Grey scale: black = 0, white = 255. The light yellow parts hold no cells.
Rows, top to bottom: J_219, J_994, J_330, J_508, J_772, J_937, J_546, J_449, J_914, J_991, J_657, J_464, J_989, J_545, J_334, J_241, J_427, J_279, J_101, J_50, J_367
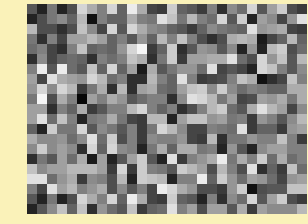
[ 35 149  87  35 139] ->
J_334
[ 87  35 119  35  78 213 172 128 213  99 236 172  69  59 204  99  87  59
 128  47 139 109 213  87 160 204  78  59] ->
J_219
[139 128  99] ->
J_330
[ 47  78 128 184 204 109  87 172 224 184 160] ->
J_657
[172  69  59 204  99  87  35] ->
J_50
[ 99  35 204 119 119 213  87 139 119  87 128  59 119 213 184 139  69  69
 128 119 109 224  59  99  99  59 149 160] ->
J_989

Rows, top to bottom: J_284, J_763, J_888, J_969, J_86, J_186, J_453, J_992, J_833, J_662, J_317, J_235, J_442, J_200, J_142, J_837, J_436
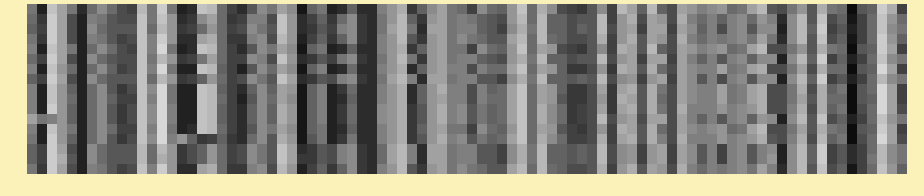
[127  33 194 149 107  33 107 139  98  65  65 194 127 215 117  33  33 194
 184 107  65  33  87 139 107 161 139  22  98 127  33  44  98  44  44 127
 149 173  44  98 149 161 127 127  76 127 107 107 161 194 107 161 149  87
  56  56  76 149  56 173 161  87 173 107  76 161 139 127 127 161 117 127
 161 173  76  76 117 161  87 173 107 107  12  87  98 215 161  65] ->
J_662
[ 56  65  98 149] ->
J_992
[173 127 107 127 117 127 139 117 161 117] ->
J_969
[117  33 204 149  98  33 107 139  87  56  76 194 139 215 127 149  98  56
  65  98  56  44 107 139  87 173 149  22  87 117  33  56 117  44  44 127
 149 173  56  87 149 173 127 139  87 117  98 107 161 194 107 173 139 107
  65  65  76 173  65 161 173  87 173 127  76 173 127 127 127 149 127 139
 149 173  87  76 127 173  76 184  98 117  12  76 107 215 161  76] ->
J_200
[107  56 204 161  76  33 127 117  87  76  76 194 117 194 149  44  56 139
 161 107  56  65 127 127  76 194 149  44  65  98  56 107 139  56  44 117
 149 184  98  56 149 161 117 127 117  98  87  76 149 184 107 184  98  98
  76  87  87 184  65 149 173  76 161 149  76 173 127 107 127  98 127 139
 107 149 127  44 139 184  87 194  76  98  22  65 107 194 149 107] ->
J_763
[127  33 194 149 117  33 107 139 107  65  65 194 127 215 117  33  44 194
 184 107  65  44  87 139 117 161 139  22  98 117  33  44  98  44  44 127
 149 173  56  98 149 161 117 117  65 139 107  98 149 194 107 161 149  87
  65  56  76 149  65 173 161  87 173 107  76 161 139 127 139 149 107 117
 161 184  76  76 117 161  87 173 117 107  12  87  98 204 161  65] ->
J_442
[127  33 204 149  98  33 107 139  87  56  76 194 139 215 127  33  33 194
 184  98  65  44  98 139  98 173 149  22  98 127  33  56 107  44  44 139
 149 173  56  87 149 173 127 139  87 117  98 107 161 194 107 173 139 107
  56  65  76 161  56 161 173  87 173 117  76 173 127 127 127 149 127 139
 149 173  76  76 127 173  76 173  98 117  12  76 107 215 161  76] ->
J_317

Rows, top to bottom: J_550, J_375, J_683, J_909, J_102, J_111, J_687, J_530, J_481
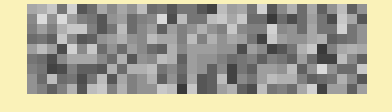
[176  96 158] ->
J_111
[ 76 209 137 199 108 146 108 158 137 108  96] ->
J_102
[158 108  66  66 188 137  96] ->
J_111
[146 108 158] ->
J_102
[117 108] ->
J_111
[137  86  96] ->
J_909

